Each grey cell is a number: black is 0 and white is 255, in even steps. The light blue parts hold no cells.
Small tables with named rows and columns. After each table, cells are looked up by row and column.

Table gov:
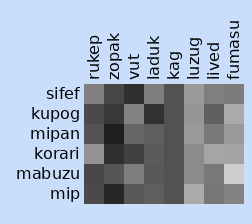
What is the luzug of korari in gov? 139
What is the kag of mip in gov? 82
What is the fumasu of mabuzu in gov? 206
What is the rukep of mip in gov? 74
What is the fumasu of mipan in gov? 153
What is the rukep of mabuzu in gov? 72
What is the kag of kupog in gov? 82
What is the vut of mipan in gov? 102
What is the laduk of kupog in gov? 49
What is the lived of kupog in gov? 96
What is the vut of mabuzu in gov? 125
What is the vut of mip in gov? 88
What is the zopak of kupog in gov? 56
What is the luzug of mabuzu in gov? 139
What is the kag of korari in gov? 82
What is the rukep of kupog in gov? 74
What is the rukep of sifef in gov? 129
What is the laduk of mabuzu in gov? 88
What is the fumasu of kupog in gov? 170

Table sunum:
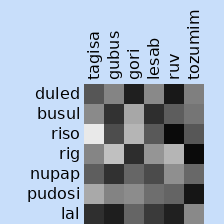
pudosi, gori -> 140
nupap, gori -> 102
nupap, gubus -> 49
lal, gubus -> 30
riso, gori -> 181
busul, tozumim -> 117
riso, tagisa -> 233
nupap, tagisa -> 94
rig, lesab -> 149
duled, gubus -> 132
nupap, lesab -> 75
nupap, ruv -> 143
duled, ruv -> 24
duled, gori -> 31
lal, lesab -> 58
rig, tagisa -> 133
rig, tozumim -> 10
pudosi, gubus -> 131
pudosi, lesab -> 110
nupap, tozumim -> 104

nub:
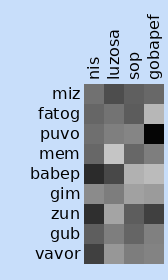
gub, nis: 94
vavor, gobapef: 131
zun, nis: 47
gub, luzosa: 126
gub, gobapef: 128
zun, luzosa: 164
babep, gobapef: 187

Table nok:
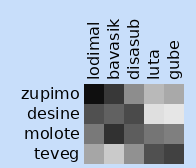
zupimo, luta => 185
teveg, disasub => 145
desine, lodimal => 80
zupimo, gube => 169
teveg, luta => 80
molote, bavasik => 49
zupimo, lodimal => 15
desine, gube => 230
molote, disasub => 93
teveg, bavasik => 202

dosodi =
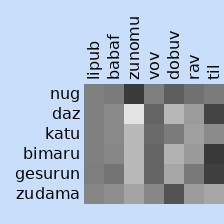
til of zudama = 167
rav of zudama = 155
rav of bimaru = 154
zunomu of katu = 185
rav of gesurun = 121
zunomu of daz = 228
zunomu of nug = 58
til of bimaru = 57
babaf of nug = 123
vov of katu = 106
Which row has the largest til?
zudama

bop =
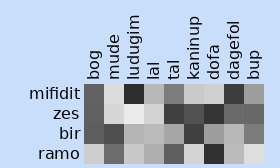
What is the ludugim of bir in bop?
180
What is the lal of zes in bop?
210
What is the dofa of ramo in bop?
48
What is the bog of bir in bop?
93
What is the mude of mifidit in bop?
220
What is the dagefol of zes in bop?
106
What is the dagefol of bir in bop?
183
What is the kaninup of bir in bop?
64
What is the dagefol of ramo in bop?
187
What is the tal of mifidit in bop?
125
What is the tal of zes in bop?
63
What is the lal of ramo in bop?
174
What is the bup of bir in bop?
123
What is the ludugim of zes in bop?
235
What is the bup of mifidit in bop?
156
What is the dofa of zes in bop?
53
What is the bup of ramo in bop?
222
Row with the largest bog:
ramo

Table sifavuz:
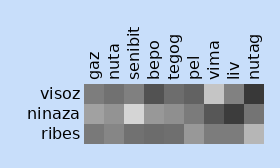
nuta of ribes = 134
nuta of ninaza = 147
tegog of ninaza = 143
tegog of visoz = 109
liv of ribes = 124
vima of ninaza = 87
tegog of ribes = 111
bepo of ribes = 108
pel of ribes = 152
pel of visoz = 98
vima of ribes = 124
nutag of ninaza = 116
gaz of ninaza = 161
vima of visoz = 197
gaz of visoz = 125

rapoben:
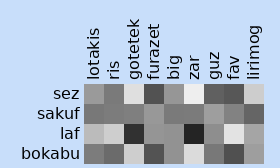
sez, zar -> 238
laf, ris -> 206
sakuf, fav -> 130
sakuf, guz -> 158
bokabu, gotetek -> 206
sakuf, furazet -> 152
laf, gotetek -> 49
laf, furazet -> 149

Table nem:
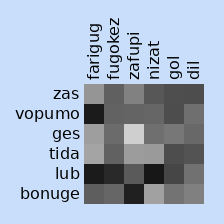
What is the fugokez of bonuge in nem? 102
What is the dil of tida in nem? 83
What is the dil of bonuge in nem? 128
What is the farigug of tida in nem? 164
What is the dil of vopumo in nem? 111
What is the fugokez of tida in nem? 97
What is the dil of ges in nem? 104
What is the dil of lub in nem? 113
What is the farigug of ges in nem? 158
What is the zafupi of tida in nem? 156
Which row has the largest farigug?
tida

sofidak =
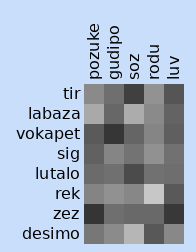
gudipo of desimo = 139
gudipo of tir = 111
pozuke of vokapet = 90
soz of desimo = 182
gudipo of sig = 133
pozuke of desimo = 119
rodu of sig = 145
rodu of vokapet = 133
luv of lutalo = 110
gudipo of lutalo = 112

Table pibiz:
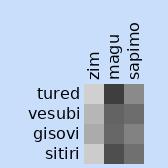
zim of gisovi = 171
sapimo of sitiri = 112
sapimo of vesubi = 109
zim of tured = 208
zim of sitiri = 204
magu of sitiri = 78
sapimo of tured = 138
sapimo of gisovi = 130
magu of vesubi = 99
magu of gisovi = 103
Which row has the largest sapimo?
tured

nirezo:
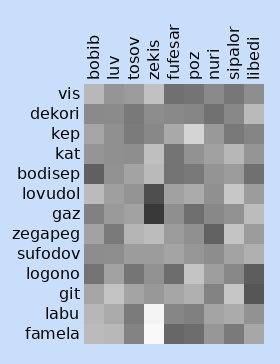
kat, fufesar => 116
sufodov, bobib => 140
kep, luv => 144
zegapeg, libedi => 155
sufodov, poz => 150
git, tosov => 164
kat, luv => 144
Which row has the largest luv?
git

